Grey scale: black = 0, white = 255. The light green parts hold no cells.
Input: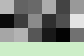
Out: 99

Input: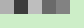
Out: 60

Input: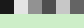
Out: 228

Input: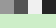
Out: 84

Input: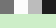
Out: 252

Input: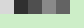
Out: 48

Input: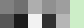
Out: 112

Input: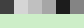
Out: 213
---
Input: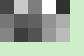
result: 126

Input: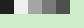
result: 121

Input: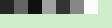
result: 100

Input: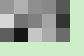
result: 136

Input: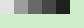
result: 105

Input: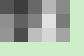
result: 137

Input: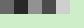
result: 104

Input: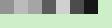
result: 147
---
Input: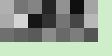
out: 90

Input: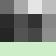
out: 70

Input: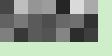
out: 90

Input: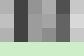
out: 156

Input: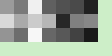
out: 247

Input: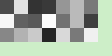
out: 202

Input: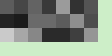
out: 135

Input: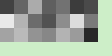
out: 147

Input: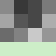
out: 201

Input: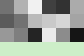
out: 36
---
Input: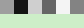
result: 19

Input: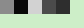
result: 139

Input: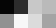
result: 186

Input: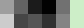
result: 204

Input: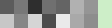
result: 213

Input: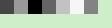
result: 0

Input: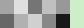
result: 103

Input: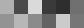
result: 183

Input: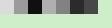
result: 16
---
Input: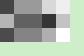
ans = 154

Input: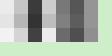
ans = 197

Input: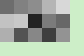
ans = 129

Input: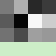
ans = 175

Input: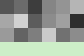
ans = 107

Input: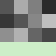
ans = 171

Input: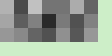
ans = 74

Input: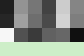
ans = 147

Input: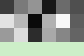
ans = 122
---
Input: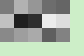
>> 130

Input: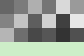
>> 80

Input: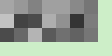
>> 118

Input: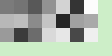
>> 239

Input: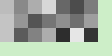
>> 52

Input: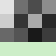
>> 60
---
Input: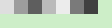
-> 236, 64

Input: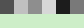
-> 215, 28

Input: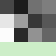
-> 252, 28

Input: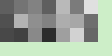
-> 224, 44

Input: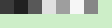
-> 246, 32

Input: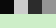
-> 204, 9
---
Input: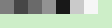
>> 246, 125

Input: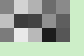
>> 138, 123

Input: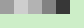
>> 55, 157

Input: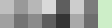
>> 124, 161

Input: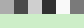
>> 122, 172

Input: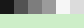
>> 220, 23

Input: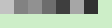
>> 49, 194

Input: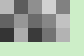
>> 129, 52

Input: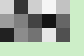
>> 194, 33
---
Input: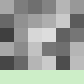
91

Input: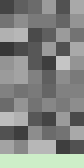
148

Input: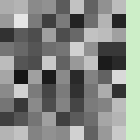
35

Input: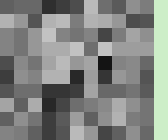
84

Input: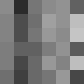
190

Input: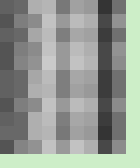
146

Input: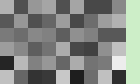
178
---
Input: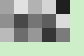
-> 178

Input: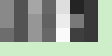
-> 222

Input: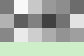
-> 153

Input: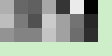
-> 53

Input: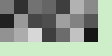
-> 62

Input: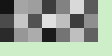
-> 130

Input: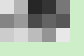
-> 38
